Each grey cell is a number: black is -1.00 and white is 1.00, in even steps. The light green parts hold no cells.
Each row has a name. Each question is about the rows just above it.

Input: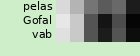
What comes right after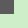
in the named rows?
[-0.18]
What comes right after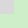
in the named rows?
[0.41]
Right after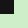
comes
[-0.40]
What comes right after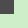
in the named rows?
[-0.96]

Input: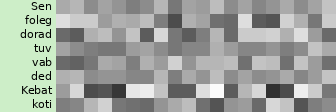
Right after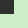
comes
[-0.40]
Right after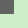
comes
[-0.07]

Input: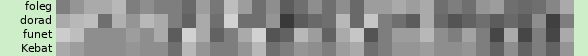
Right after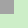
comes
[-0.01]
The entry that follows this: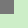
[0.49]
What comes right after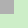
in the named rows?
[0.17]
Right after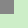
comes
[0.33]

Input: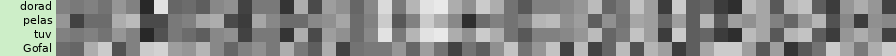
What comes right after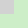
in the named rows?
[0.24]
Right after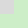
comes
[-0.05]

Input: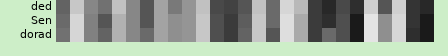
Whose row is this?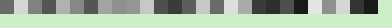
Sen
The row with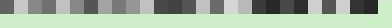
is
ded
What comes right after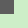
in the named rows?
[0.56]

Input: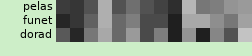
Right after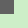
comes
[0.37]
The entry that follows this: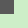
[-0.70]
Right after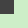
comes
[-0.64]
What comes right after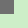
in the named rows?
[-0.36]

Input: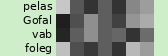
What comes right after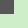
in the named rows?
[-0.60]
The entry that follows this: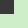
[-0.26]
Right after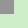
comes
[0.34]
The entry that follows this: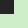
[-0.26]
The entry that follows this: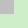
[-0.38]

